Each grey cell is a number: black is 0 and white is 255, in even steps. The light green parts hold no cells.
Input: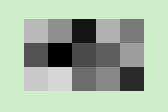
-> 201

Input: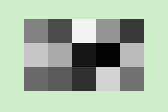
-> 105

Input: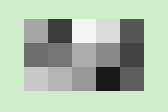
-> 200

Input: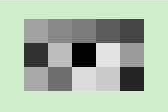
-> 168

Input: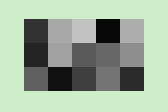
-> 96

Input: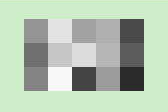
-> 132

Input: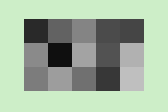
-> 124

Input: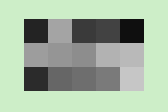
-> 43
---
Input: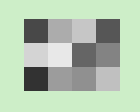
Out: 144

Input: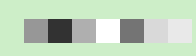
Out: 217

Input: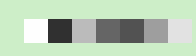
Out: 158

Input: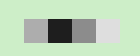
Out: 140

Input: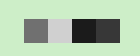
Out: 27

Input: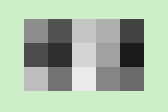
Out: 133

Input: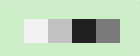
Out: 32
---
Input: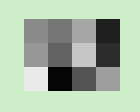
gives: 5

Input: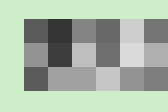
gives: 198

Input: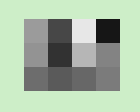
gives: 90

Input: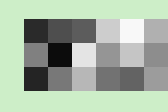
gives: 114

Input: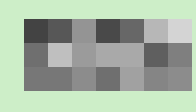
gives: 161

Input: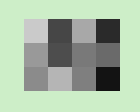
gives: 181
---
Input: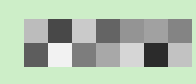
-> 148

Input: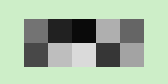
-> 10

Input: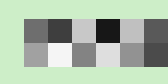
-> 23

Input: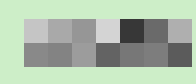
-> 55

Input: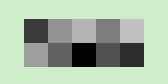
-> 179

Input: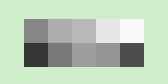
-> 184
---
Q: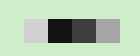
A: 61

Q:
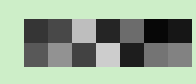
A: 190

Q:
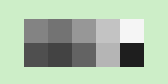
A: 151

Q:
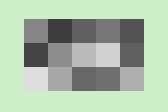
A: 96

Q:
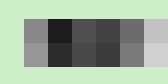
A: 79

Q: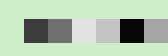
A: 226

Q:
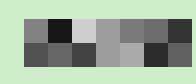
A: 206
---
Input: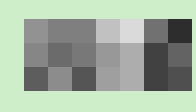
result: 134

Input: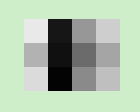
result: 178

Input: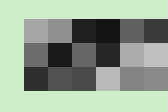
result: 109

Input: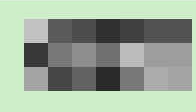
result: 57

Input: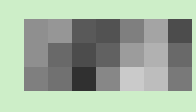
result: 143

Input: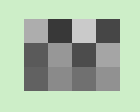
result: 90

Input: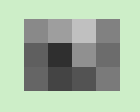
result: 95
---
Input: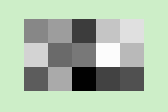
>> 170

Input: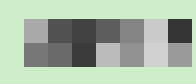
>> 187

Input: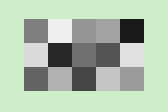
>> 177

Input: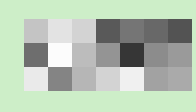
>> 211

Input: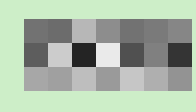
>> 154

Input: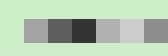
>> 51

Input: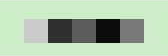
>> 47

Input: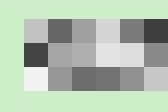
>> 109
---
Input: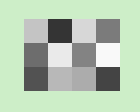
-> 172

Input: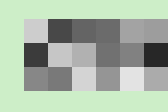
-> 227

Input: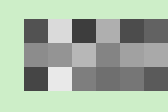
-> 118

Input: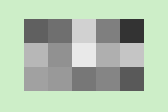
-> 133

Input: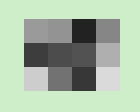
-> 55

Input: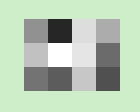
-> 199

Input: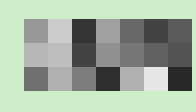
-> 231
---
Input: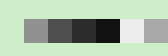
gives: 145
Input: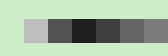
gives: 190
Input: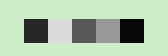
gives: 39
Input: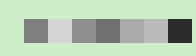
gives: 128
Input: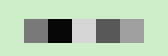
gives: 121
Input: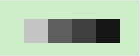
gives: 197
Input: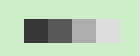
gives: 55
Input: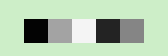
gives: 3
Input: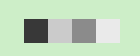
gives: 56
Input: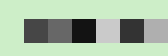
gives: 70
